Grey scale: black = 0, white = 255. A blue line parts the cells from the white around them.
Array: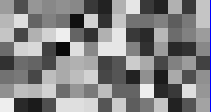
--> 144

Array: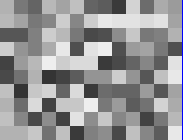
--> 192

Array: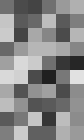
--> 90

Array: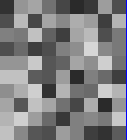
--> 180

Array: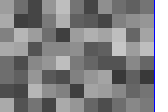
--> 77

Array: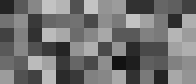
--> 108

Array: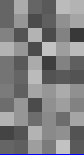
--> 68

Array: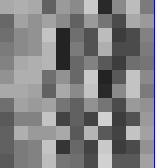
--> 97
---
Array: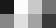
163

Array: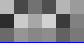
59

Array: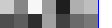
106

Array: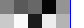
237

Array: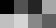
136

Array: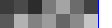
138

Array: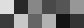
19
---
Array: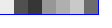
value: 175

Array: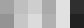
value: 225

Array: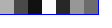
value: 39

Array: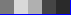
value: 42

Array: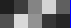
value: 95

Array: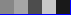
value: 25

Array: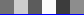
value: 60
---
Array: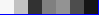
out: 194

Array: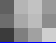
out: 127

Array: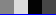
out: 220

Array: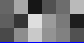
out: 141

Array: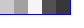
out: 161

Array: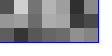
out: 53
